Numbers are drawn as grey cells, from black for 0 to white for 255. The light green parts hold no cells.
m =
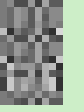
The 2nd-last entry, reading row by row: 91
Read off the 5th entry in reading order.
152
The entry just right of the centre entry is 164
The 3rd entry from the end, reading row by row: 164
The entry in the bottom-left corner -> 123
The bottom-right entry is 91
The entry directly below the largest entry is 77
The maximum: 217
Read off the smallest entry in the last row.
64
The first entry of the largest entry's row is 189
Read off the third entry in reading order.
77
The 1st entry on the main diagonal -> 123
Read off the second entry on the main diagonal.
107
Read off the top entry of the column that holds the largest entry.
91
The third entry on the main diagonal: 152
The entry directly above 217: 123
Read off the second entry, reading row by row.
138
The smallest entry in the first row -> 64
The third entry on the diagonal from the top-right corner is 91
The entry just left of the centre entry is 123
